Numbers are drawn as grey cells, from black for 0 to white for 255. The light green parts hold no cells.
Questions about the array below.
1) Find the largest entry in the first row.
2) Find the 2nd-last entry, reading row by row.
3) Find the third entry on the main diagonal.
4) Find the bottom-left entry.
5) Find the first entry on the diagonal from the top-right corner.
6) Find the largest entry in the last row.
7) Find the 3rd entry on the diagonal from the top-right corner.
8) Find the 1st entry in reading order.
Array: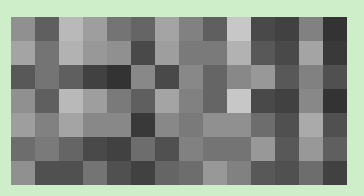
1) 199
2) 109
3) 95
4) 144
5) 51
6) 152
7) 88
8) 144

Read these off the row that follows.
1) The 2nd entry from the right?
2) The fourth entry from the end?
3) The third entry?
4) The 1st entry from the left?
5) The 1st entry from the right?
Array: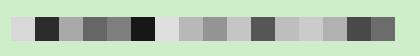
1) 73
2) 203
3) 169
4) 216
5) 108

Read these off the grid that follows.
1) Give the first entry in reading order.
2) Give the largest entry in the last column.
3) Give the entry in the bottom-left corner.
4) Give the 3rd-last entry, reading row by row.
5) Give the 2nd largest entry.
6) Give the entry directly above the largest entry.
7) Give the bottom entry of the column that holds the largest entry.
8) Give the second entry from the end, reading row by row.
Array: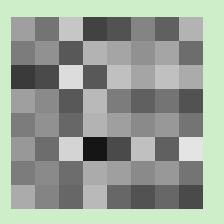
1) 159
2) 228
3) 171
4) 82
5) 220
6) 116
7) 74
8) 103

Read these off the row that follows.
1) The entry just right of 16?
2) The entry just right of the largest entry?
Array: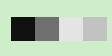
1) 112
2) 194

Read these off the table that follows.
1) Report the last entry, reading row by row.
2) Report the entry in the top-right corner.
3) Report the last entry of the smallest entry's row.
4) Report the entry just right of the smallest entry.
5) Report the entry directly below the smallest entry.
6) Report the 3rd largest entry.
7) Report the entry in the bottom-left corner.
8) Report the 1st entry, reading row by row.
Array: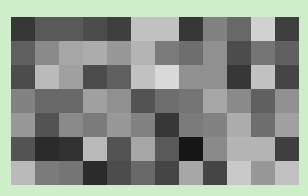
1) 193
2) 63
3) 63
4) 138
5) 166
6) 201
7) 186
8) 55

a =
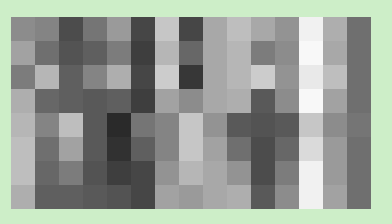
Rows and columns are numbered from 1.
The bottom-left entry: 174
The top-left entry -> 140
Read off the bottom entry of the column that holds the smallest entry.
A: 83
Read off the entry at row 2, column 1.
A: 162
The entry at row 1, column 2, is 132
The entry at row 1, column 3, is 76
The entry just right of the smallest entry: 117
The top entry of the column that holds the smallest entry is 154
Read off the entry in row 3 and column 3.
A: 95
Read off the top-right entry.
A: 111
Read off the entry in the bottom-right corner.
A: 111
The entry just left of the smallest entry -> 89
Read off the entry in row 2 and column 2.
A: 111
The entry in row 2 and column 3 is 83
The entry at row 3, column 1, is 124
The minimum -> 42
